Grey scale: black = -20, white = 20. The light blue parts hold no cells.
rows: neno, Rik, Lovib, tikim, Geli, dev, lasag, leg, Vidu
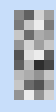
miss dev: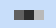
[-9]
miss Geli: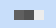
[15]

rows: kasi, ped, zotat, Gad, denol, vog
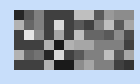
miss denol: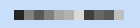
[-2]
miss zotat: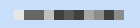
[-8]
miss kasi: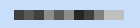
[4]
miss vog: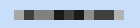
[-12]

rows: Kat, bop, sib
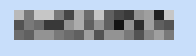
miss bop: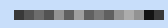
[-13]
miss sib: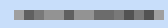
[1]
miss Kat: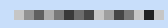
[9]

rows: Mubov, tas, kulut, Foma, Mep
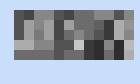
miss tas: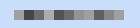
[-11]
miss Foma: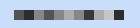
[9]
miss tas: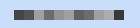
[1]
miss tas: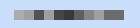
[3]
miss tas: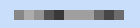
[-5]
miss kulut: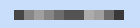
[-1]
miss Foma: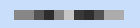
[9]

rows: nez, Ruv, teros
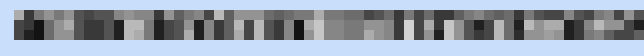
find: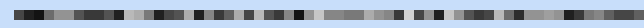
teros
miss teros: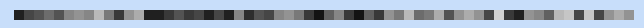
[5]
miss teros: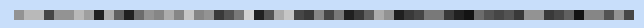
[-13]

